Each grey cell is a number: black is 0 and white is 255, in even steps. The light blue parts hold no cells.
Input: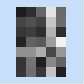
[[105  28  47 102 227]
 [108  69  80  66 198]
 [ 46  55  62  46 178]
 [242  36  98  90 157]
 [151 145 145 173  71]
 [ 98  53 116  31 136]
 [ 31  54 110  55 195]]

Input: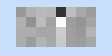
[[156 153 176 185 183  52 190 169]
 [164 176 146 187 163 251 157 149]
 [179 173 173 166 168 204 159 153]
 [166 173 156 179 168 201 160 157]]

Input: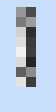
[[ 76 151]
 [156 123]
 [ 46 209]
 [ 58 221]
 [ 63 241]
 [ 36 217]
 [140  95]
 [ 60 227]]

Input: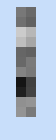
[[105 120]
 [ 97 112]
 [183 203]
 [166 190]
 [ 97 102]
 [122 104]
 [120 131]
 [ 64  20]
 [ 67  31]
 [148 144]
 [121 148]]

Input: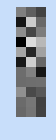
[[ 66 127  95]
 [104  21 204]
 [124 141  70]
 [184   1 220]
 [161 165  38]
 [103  24 207]
 [ 22 109 129]
 [111 108 110]
 [ 88 144  74]
 [ 65 107 119]
 [ 66 104 117]]

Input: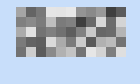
[[ 91 165 100 120 229 228 232 148 137 153  63]
 [212 128 138 123 190 123 129  62 105 216 108]
 [180 171 225 115 128 113  94 129 201 103 107]
 [115 123  99  94 218 170 123 204  90 177 187]
 [223 114 205  91 138 177 195 116 230 211 126]]
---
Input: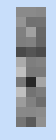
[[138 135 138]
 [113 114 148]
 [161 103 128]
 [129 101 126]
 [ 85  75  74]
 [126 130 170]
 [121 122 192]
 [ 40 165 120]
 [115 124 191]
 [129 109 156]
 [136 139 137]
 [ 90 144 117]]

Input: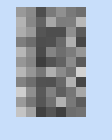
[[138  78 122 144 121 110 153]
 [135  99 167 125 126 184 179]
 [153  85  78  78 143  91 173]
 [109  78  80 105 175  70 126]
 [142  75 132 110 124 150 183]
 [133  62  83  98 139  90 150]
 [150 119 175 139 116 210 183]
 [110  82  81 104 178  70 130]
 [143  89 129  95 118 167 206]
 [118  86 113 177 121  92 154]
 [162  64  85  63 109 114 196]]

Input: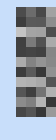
[[108  73 162  76]
 [ 90  89 141  62]
 [164 162  78 196]
 [123  82 170  64]
 [ 69  65 134  65]
 [131 148 136 172]
 [ 91  56 145  61]
 [176 168  85 180]
 [ 63 115 177  86]
 [128 180  55 140]
 [ 85  55 153  71]]

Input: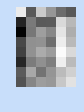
[[ 89 202 150 108  88 235]
 [122  90  91 217 184  36]
 [119 158 135 228 173   3]
 [144 146 110 237 185  72]
 [145 171 156 251 217  65]
 [124 144 126 238 186  38]
 [168 115 149 187 208  91]
 [134 157 152 199 226  83]]

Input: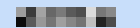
[[ 59 163 103 122  90  78 219 119 136 157]
 [ 90 152 117 159 134 115 191  34  75  12]]

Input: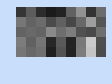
[[ 92  44  27  35  97 146  51 108  53]
 [ 99 108  75  97  71 104 158  85 119]
 [105 100 138 110 125  81  73 110  99]
 [ 97 117  39  89  35 121 202  78 124]
 [104 112  31  83  35 124 196  76 118]]
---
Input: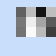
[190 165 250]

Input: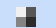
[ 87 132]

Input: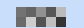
[186 191]

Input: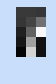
[54 68 32]

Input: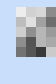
[139 161 143 142]

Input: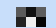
[ 93 239]

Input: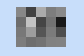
[137 114  85 110]
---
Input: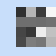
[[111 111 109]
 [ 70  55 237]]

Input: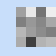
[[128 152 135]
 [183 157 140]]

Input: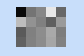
[[189 146 128]
 [ 90 128 141]]

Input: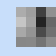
[[197 163  35]
 [168 148  75]]

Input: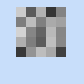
[[126 189 128]
 [211 134 100]]

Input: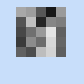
[[ 84 192  37]
 [ 71 112 153]]
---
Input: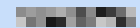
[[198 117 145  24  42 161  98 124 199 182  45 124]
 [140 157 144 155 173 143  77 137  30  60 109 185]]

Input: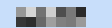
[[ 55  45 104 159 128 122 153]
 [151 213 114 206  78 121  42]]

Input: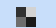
[[109  25]
 [ 49 211]]

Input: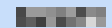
[[ 77  95  63 152  74 113 135 215 152]
 [ 72 154 154 144 128 156  76 138 128]]

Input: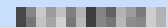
[[ 71 118 194 165 209 120 184  63 134 118 184 141 136 205 180]
 [ 72 134 201 156 192 127 178  60 131  98 178 156 123 206 178]]

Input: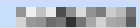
[[210 152 146 108 118  49 117 167 209 169 161  92]
 [148 238 194 233  78 144 218 147 125 204 185 116]]

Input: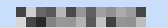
[[214  70  40 131 152 150 180  89 194  64 148 145 188]
 [ 68 207 103  88 183  74 150  96 159 145 171 156  70]]

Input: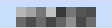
[[105  76 106  70 100 143  73 107]
 [183 162 119 194  56 117  85  77]]
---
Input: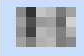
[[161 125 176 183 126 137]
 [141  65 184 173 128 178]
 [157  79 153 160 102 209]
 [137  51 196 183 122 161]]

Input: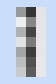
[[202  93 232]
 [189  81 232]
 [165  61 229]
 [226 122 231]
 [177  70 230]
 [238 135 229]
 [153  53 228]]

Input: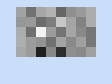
[[168 155  31 136  46 143 137 159]
 [174 156 147 112 164 137 159 119]
 [172 112 242 156 116 166 137 118]
 [151 153 109 125 199 165 130 172]
 [162 114 166 178 102 143 154 172]]

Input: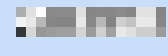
[[ 55 214 151 155 159 158 212 154 208 160 232 223 205 206 155]
 [243 232 183 134 133 133 232 136 184 131 207 194 233 232 135]
 [174 224 252 137 139 139 223 134 136 135 139 134 226 225 132]]

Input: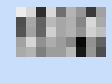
[[170 179 127 157 157 184  23 150  78]
 [162 213 145 173 156 134   8 146  98]
 [ 84 162 101 207 166 177 147 208 190]
 [ 78 167  98 185 166 176 134 215 169]
 [236 214  45 216 111 180 150  58 161]]

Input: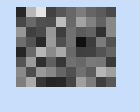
[[126 170  54  36  39  68 159 124  62  87]
 [138  77 153 135 102  80 112  93 181 159]
 [ 84 155  47  96  54 112 104 122 118  57]
 [ 37 105 182 138 169 105  64  65  83 100]
 [110  83  40 155  79 113  16  60 123  81]
 [151  64  75 152  62 113  91  99  49 136]
 [ 72 105  80  77 190 105 163 129  98 135]
 [ 39 182 228  65  86 103 124 101  91  73]]

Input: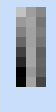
[[  5 164  68]
 [  1 152  96]
 [ 39 165 101]
 [ 65 165  96]
 [103 161 117]
 [130 161 126]
 [154 165 117]
 [194 158 135]]

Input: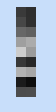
[[ 76  77]
 [ 27  13]
 [178 166]
 [ 56  39]
 [205 155]
 [159 171]
 [103  96]
 [ 71  47]
 [ 58  46]]

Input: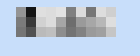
[[117  81 186 191 142 115 130 154 160 197]
 [123  57 209 220 166 109 154 167 183 222]
 [148  20 223 220 226 127 219 118 221 207]]
